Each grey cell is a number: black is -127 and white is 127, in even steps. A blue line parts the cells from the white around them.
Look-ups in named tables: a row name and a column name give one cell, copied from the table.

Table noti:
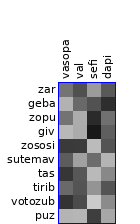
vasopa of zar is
-11
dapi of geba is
-81
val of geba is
-22
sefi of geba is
-45
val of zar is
-47
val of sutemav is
33

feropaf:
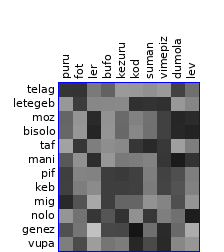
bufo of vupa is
-10
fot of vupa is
-52
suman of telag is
17
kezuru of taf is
9
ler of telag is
-5
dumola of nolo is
-15
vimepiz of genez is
-85
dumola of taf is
31
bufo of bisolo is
20
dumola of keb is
-44
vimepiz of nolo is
-1
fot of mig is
-44
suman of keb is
-4
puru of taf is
34
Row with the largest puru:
taf

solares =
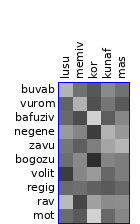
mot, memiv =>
-37
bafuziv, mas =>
7
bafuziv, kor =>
81
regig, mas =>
-23
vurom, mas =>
-38
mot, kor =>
81
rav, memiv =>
-57
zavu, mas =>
53
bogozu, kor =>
-81
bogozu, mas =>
-2
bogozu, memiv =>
9
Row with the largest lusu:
rav

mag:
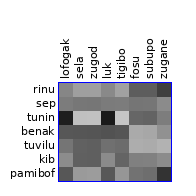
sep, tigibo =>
-3
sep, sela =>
-8
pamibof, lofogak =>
-40
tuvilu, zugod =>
-32
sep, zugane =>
11
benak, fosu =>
42
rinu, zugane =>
-64
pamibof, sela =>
26
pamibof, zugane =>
-76
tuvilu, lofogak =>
-10
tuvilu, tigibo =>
-19
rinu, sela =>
31
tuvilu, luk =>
-15
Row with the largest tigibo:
tunin

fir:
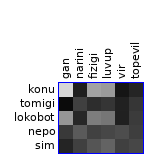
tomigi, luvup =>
-74
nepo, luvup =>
-56
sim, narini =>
-63
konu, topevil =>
-90
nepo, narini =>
-37
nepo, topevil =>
-65
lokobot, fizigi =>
-2
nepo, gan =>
-70
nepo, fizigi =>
-62
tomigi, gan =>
-116
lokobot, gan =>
22
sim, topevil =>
-56
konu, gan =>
86
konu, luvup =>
26
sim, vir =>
-63
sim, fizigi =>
-42
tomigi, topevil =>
-73

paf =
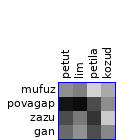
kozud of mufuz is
41
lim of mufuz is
-1
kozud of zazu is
74
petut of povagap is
-107
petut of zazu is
-51
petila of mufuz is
83
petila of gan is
-50
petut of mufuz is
14
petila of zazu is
-76
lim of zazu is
-6
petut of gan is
-21
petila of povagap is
-52
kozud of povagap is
13

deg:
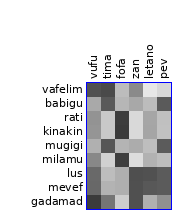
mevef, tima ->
51
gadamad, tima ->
-10
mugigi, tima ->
-41
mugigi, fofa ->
52
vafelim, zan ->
10
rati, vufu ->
19
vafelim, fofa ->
60

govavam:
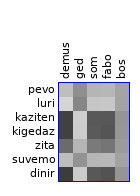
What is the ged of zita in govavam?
53
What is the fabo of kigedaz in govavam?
-42
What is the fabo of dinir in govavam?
-44
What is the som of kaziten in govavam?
-39
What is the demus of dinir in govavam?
-67
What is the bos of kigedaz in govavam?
23
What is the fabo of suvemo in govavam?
56
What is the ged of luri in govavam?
6
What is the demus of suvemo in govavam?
61
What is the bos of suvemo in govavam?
35
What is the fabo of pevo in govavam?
55
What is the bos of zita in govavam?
27
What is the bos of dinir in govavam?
21

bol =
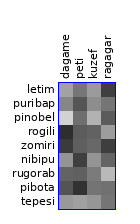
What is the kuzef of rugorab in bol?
-4
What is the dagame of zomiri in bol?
-68
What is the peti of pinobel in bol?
-16
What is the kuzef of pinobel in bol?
50
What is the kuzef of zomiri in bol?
-23
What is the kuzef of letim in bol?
27
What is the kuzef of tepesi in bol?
22
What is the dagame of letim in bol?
34
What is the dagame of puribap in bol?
6
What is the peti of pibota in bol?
-77
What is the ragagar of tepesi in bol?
-10

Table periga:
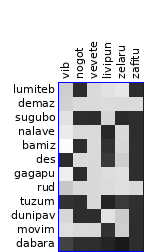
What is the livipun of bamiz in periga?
-78
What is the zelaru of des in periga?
78
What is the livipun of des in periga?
-70
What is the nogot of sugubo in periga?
-82
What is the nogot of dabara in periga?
-81
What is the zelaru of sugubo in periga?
-85
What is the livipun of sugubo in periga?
84
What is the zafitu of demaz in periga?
91
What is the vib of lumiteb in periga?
78
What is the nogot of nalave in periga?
89
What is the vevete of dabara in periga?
-82
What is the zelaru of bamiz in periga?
87
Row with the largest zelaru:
lumiteb

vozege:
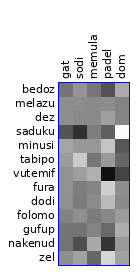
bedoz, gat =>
-10
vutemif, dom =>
-59
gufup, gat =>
-10
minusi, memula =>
23
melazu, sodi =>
13
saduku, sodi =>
-78
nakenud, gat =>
-12
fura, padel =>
79
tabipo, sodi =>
75
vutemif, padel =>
-110
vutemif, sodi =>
30
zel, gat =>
14
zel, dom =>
33
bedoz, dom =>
42

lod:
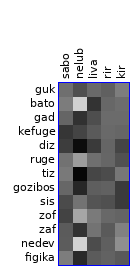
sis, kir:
-68
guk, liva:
-21
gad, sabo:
-26
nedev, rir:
-32
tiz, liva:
-57
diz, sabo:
-66
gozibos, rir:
-30
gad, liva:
-49
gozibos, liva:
-33
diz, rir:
-26
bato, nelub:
81
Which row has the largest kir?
nedev

